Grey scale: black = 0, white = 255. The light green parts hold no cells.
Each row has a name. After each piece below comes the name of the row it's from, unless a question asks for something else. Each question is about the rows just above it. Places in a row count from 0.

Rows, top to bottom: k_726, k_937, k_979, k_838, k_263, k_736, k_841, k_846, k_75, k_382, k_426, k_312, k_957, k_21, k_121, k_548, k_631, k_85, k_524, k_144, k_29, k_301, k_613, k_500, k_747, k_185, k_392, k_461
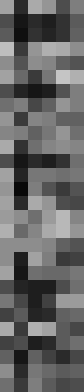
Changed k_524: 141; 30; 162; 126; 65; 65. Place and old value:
4, 58
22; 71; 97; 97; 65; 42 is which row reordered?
k_185

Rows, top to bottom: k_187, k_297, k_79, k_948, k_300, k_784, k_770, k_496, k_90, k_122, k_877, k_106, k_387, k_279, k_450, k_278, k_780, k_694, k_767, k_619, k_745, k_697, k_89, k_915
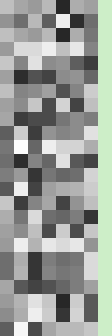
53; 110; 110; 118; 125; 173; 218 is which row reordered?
k_767
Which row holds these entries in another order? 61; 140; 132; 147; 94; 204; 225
k_122
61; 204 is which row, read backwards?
k_122

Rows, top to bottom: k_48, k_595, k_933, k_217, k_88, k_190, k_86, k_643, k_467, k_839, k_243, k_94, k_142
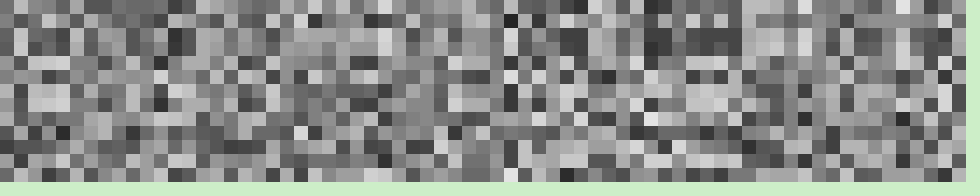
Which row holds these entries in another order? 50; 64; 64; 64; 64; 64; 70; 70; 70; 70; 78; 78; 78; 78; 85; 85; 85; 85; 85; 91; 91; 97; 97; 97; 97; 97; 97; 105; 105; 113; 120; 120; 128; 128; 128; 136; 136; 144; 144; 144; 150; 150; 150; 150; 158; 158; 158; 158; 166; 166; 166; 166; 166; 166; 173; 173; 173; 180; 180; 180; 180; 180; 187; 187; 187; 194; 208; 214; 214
k_933
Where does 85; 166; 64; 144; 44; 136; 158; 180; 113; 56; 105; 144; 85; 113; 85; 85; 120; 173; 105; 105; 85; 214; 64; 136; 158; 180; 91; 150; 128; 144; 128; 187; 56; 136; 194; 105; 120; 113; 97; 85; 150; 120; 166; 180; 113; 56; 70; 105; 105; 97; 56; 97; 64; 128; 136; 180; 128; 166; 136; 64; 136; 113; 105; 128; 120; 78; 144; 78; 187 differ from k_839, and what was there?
14, 91
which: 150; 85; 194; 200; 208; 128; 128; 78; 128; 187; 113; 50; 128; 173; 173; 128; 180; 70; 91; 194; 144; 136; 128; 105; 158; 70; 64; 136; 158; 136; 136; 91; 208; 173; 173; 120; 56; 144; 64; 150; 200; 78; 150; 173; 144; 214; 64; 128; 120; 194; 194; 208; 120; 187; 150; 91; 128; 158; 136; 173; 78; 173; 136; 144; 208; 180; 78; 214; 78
k_88
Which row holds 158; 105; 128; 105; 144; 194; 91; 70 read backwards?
k_643
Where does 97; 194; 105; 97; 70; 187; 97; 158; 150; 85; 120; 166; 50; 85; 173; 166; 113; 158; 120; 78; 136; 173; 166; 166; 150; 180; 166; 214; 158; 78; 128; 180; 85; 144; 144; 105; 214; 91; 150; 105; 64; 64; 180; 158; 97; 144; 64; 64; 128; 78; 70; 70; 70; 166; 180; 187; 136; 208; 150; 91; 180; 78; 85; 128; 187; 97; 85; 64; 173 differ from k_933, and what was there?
39, 97
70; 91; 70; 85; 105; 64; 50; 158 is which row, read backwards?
k_217

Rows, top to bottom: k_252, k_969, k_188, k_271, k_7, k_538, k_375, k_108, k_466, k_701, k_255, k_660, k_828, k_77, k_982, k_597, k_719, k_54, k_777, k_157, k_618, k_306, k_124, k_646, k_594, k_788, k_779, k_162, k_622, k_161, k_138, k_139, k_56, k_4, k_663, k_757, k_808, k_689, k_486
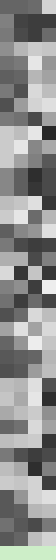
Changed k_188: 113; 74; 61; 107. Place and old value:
0, 121
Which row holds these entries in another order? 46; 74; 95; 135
k_828
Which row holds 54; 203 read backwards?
k_139

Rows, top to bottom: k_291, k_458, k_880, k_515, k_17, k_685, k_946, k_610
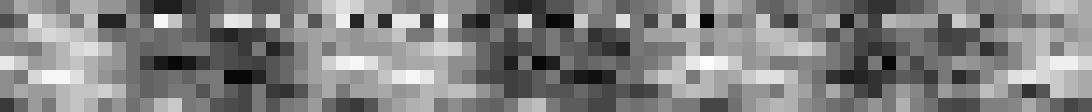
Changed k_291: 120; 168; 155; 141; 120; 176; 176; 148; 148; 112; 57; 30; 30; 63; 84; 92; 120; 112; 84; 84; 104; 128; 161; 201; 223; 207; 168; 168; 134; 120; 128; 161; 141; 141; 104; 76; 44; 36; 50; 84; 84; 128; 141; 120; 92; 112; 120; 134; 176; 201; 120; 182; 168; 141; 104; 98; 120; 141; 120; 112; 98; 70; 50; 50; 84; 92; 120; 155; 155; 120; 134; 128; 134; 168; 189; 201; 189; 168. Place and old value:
47, 141
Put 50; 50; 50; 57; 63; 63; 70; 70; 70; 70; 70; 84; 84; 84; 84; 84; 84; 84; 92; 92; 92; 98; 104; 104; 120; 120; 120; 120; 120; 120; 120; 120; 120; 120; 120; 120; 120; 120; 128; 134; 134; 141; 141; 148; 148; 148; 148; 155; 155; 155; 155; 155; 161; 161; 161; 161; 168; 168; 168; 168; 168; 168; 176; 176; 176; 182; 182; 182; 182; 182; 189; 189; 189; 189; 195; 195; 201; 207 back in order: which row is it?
k_946
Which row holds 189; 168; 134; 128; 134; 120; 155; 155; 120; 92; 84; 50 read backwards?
k_291
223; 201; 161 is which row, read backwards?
k_291
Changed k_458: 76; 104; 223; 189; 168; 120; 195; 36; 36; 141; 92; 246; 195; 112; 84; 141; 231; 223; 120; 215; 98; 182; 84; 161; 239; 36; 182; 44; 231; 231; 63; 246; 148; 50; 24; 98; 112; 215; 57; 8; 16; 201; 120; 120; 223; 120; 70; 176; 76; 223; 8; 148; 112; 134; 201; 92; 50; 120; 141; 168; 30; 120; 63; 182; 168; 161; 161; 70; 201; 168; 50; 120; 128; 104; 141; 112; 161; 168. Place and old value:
59, 176
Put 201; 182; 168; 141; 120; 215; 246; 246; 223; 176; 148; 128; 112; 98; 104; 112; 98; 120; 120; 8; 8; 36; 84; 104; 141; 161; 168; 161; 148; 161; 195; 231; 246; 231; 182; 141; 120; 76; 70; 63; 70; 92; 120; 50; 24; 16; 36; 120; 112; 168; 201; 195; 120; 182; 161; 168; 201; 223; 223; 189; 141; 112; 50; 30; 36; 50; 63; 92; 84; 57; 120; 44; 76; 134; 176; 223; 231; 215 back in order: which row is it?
k_685
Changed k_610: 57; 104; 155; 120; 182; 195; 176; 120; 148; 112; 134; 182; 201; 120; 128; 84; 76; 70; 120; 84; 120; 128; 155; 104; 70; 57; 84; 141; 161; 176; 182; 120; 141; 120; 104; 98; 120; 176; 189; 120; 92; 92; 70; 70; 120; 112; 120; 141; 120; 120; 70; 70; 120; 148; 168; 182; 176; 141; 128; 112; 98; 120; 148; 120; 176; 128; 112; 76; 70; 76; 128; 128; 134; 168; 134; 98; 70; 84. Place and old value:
52, 112

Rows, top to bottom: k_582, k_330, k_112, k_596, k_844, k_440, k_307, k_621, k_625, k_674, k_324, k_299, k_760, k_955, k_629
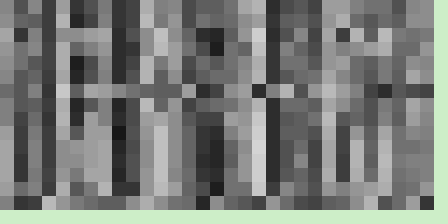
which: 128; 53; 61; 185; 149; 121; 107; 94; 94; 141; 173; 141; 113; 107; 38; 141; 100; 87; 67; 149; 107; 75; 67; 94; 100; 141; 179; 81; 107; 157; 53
k_629
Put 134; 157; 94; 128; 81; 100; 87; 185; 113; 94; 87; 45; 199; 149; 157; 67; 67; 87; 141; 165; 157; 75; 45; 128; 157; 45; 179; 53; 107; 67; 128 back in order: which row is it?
k_625
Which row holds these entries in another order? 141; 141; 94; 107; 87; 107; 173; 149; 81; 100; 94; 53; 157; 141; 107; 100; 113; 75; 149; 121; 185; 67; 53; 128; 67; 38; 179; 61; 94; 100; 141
k_330
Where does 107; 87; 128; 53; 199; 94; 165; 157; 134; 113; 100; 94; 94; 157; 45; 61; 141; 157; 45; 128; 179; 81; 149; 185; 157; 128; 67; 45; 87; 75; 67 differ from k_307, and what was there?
15, 67

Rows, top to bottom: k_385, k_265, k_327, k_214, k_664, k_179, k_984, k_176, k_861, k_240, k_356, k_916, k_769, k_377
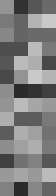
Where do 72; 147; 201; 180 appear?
k_179
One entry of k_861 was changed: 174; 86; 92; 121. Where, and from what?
1, 92
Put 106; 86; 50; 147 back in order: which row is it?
k_385
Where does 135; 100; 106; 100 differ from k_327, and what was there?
3, 106
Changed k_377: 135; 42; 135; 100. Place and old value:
0, 129
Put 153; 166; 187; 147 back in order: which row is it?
k_176
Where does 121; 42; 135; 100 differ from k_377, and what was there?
0, 129

